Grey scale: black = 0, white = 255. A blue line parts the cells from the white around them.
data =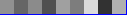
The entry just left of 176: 50
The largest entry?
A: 219
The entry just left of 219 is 125

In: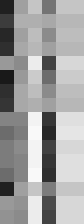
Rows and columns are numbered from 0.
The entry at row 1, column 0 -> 60
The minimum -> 25
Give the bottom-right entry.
215
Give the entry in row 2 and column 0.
39
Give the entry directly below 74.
66
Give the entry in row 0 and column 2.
197
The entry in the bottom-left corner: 146
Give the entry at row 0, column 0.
32
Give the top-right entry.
197
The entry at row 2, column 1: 160
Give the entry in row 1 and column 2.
175
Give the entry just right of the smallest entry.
153
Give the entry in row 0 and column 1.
160
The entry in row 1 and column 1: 175
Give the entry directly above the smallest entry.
153

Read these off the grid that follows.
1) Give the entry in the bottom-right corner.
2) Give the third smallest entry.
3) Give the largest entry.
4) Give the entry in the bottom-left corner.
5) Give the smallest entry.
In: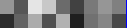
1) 72
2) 65
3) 229
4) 44
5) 31

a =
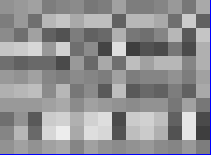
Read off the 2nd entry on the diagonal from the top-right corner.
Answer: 203
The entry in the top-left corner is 146
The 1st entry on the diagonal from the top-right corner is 169
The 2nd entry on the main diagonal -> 153
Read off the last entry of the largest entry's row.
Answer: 62
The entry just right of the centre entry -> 161
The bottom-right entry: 125
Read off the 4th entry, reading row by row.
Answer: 125
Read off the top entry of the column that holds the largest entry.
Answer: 133
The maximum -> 237
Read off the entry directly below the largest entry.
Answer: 169
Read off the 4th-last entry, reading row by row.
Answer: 139
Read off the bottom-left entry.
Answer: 146
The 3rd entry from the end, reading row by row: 133
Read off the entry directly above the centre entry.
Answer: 169
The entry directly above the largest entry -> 209
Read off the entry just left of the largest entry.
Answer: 215
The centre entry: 125
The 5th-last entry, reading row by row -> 153
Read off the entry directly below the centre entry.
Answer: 89

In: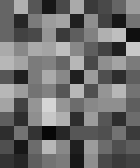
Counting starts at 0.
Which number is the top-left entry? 101
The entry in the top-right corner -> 156
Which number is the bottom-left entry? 51
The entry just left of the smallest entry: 51
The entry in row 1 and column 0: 101
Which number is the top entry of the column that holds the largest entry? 23
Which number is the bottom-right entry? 66
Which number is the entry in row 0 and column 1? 176
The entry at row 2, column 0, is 101
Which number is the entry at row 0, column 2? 86
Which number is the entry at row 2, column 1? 66
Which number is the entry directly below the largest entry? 199
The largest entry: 213
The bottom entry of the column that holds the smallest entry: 115
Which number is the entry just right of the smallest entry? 38
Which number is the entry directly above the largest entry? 129
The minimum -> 7

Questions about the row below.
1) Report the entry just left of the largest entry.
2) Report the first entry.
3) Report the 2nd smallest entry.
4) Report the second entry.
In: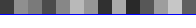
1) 157
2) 61
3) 48
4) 143
